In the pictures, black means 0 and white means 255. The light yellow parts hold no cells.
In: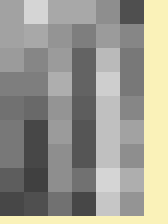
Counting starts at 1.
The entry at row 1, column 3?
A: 168
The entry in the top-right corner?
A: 79
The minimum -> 64
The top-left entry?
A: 162
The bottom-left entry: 71
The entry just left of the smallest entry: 93
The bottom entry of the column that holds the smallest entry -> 79
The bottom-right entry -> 148
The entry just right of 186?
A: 120
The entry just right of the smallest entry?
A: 142
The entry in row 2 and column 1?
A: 162
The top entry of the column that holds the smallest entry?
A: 213

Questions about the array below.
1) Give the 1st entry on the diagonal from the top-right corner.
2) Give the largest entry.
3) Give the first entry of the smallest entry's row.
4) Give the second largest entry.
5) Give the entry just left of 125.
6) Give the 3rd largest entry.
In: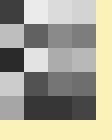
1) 211
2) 235
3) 42
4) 227
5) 138
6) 219

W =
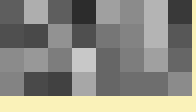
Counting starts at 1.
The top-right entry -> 57
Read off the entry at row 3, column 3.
125
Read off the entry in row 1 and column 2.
174
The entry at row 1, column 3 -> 94
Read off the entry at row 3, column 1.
139
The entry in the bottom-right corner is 139
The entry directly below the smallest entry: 79
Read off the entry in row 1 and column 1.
94
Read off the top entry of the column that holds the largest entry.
44
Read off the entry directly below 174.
73

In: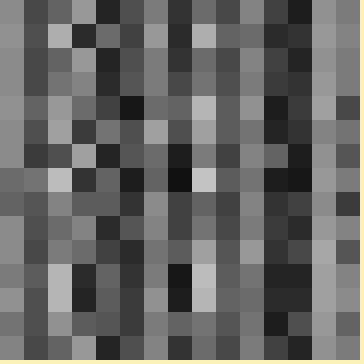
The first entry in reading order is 139
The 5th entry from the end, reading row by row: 123
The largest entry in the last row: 152
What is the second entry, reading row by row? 72
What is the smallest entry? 17
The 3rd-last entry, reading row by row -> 36
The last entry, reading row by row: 123
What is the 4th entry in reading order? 152
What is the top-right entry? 123
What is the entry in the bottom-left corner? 131
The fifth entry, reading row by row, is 36
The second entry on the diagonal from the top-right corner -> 152
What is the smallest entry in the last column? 59
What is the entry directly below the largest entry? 99
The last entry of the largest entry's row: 123
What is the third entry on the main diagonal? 99
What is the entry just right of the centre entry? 195
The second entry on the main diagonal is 79
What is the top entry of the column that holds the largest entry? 107
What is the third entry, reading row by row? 99
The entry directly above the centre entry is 29
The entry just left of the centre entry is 99
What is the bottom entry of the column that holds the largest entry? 107
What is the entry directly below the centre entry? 65
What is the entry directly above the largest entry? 123
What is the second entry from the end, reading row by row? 145
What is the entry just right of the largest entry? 92

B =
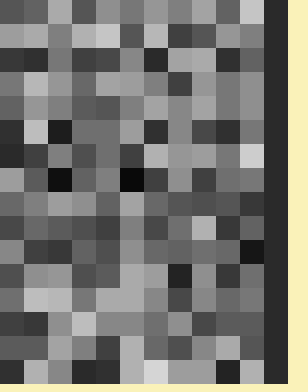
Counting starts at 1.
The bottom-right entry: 42
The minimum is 9
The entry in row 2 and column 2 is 170
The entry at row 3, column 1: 56
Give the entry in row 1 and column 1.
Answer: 85
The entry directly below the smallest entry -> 163
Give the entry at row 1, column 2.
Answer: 98
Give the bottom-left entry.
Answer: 48
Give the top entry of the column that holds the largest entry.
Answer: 150
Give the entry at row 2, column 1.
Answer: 157
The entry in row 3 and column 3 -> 119
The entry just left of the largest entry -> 177
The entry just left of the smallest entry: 127
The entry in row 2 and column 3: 127
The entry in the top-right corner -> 42
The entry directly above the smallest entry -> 64

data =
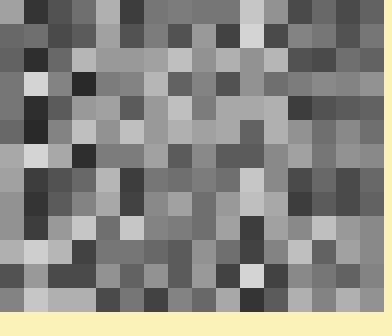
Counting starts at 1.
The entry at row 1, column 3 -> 82
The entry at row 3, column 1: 98
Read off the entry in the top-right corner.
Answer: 98
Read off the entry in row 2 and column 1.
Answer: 104
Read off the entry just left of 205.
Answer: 175
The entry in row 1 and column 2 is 52
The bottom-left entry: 131
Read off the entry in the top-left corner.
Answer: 161
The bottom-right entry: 145
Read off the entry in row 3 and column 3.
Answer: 104
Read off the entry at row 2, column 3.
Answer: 74
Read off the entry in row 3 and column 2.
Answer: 46
